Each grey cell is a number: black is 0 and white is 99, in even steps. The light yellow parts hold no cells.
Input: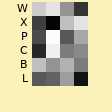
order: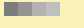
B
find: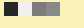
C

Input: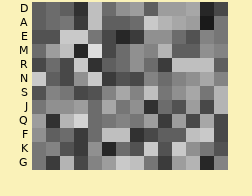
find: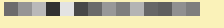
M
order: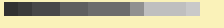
R
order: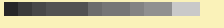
E

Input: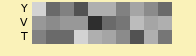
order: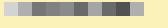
T
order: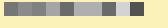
T
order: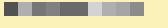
T
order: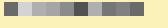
T

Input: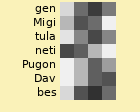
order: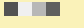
Dav
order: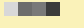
gen

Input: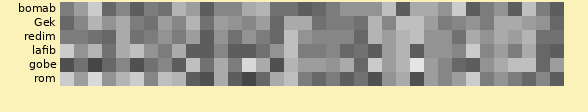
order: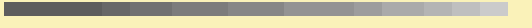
lafib
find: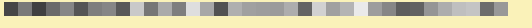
gobe
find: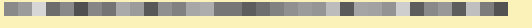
bomab
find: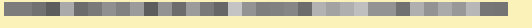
redim

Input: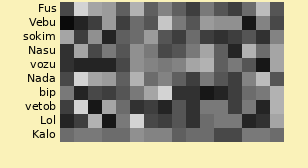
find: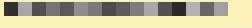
Nasu
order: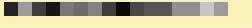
Vebu
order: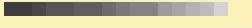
Nada
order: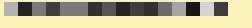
vetob
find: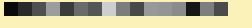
Vebu
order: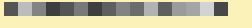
Nada

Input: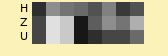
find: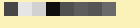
U
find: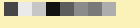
Z
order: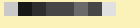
U

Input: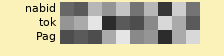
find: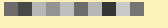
nabid
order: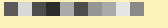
Pag
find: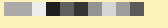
tok

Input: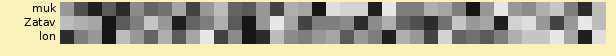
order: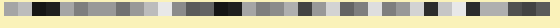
muk
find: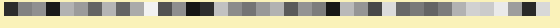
lon
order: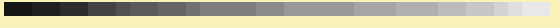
Zatav
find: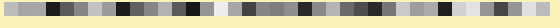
Zatav

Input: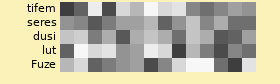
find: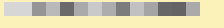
dusi
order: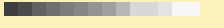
Fuze
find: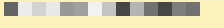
lut
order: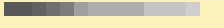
dusi
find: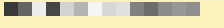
tifem
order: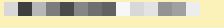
lut
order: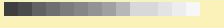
lut

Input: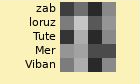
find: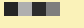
Tute
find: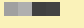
Mer
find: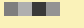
Viban
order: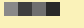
zab
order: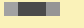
Mer

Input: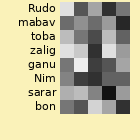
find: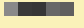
Nim
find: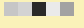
zalig
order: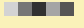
bon

